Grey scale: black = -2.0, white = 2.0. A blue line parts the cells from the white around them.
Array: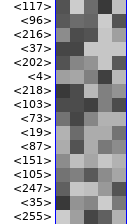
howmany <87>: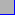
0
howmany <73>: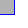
2
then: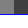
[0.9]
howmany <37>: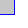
3
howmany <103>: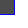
3

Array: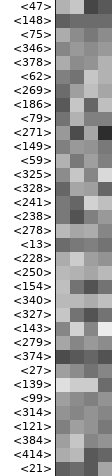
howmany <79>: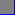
2
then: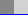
[0.1]
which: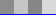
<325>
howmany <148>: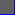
1

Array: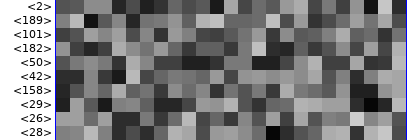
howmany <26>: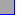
1
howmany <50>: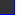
3
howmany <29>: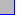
1
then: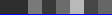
[-1.1]
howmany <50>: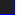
4
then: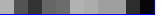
[-1.4]
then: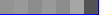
[0.0]

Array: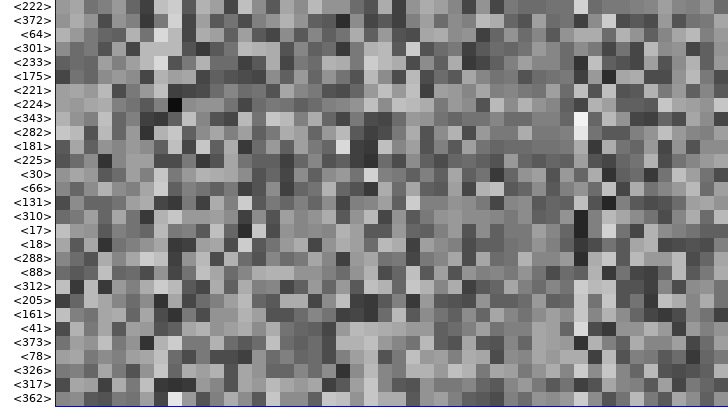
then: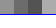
[-1.0]
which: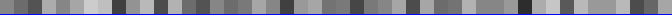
<288>
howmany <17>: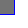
3

